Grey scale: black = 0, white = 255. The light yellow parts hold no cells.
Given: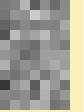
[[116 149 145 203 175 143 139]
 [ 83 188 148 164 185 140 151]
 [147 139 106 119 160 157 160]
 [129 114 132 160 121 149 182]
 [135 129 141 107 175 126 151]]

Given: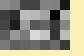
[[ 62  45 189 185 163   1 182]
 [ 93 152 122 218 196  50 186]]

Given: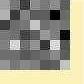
[[177  58 130  90  94   2 107]
 [120 112  68  91 151 127   9]
 [111 110  88 100 109 136  92]]

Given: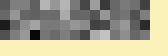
[[104 149 101  96 108 107 170 103 103  84 150 106 116  81 126]
 [ 80 125 152   8 118 106 126 102  70 172 194 118 142 103 120]]

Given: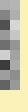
[[132 175]
 [153 198]
 [207 162]
 [158 141]]

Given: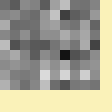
[[132 139 117 108 149 194  63  94 107 152]
 [135 115 142 108 143 142 171 146 167 120]
 [151 169 132  92 139 122  19  82 101 140]
 [156 126 122 129 218 154 212 139 206 142]]
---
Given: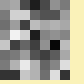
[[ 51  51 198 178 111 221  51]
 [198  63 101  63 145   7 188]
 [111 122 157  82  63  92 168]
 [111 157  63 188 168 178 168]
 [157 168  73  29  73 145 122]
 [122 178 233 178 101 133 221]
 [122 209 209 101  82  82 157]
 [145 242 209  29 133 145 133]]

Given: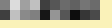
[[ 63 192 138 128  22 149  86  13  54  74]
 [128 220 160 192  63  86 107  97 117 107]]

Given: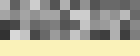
[[ 62  72 155 105 116 126  84  96 196 146 155 176  84 137]
 [186  96 155 205 137  84 176  84 146  84 105 105  96 116]
 [164 137 164 146 164 164  96 205 205 126 164 146 186 105]
 [ 50 216 196  72 105 155 116 196 155  72  62 176  62 126]]

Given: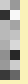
[[144  39]
 [ 57 102]
 [204 153]
 [185 164]
 [185 194]
 [153 204]
 [174 216]
 [ 48 248]]

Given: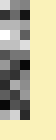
[[ 70  50 130]
 [ 94  61 152]
 [152  70   8]
 [  8  82  61]
 [ 50 106  20]
 [ 82 118 118]
 [221 141 130]
 [ 41 172 141]
 [182 182 161]
 [192 192 221]
 [255 201  94]
 [172 210  41]]

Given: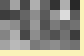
[[ 60  71 101 141  90 153 219  90]
 [153 141  90 153  81 122 101 113]
 [ 90 163  71 175 101  51 175  40]
 [132 175  71 141 101  81 113  60]
 [163 185 175 122 132 141 122 113]]

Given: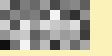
[[189  72 125 105 156  72 125 136  94]
 [209  83 232 156 221 200 189 221  72]
 [ 15 115 243 115 189  48 180 105 168]
 [ 94 136 115 125  83 243  83  48 146]
 [146 189 200  94 136 180 156 168  60]]

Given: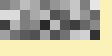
[[160 114  91  81 160  81 114 198 209  50]
 [126 149 189 169 114 149 169 198 126 230]
 [ 61 180 126 137  40 189  81  61 103 137]
 [219 219 126 169 189  81 103 198 149 103]]
